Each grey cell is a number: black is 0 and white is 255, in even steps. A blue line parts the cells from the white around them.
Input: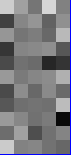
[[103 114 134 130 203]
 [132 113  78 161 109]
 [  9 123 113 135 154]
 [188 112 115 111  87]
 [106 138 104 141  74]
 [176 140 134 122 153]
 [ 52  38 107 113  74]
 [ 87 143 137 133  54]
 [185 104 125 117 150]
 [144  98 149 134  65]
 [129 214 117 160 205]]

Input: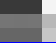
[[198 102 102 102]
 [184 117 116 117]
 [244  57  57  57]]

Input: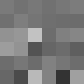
[[160  51 130 185  75 103]
 [109 118 129 108 119 109]
 [ 95 108 102  83 147 157]
 [134 128 109 194 151 146]
 [108 109 111 117 126 112]
 [124 119 113 120 114 122]]

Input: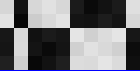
[[ 15 219 229 218 220  31  18   8 207  32]
 [ 12 208 217 225 208  20  10  20 217  21]
 [ 23 229 220 208 229  22  27  17 216  23]
 [215  20  29  18  20 227 217 204   7 226]
 [223  27  18  10  27 215 225 215  18 214]]

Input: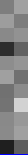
[[ 94  31]
 [160 138]
 [152 137]
 [210 115]
 [139 113]
 [113 160]
 [149 141]
 [ 98  45]
 [146 137]
 [125 157]
 [161 126]]

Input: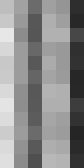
[[ 48 180 184  79 140 223]
 [ 42 169 174  89 146 218]
 [ 37 156 161 107 156 204]
 [ 50 159 166  92 151 220]
 [ 61 175 175  89 142 228]
 [ 40 176 179  88 143 217]
 [ 39 155 164 101 156 202]
 [ 50 153 171  88 156 200]
 [ 48 153 158 104 156 215]
 [ 71 177 177  86 140 231]
 [ 40 159 175  87 153 200]
 [ 46 149 160 107 161 190]]
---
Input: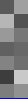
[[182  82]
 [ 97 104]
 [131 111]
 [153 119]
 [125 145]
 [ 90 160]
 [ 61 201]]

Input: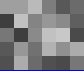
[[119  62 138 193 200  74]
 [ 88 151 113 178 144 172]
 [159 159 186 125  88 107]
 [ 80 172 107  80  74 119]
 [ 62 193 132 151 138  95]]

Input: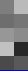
[[193  40]
 [ 74  89]
 [110 118]
 [151 139]
 [126 186]]

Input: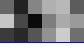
[[104  34 133 176 184  92]
 [ 59  40  85 146 204 111]
 [198  72  10 126 170 154]]

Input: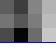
[[ 74   5 108 199]
 [ 94  61 132 179]
 [116  87 124 187]]

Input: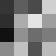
[[ 53  94  74 208]
 [ 17 145 109 124]
 [ 46 172 228 158]
 [138 193  82 186]]
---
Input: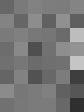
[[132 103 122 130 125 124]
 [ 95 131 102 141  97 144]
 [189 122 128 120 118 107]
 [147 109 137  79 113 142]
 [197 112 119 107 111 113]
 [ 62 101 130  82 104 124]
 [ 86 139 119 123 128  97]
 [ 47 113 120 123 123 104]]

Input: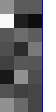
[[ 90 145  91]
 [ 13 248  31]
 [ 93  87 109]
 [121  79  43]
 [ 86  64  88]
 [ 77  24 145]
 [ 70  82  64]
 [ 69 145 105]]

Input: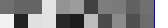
[[112 111 100 101 227 147 156  64 125 122  97]
 [108 242  34 224 227  40  29 189  75 139  80]]

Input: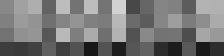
[[177 136 161 174  99 189 115 189 116 210  72 102 132 129  92 179]
 [171 128 155 147 112 132 148 128 124 184 107  92 134 158 124 141]
 [153 114 145 149  87 185 126 171 111 179  82 137 115 116  77 166]
 [ 45  61  58  65  96  63  82  23  83  30  86  98  44  28  89  26]]

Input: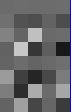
[[109 107 109 108 108]
 [ 77 112  82  78  99]
 [108 130 100 192 106]
 [ 24  98 199  54  94]
 [111 100 108 100 105]
 [123 155  64  37  73]
 [166 125  45 172 107]
 [ 59  99 160  70 102]]

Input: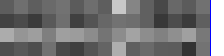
[[113  93 111  94 106 114  91 110  94 200 133  96  72 104  91]
 [ 95  66  75  59  89 111  64  84 103 114 110  96  56  76  59]
 [120 172 149 158 127 159 156 140 116 140 163 141 129 143 160]
 [115  78  88  78 113  73  63  84 100 174  95 106  93  92  51]]

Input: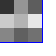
[[ 93  50 149]
 [231 203 179]
 [113 134  96]]

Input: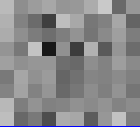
[[151 186 142 156 167 149 152 172 201 105]
 [100 177 130 107  63 190 168 119 129 167]
 [125 172 143 124 110 126 147 117 138 159]
 [108 148 120 195  24 145  60 177  89 149]
 [138 160 144 150 150 110 105 142 130 158]
 [128 121 166 145 155 101 113 133 130 139]
 [117 131 163 130 149 105 119 141 127 147]
 [140 184 126 147 129 132 145 138 147 131]
 [124 190 104 121  77 172 167  92 151 194]]
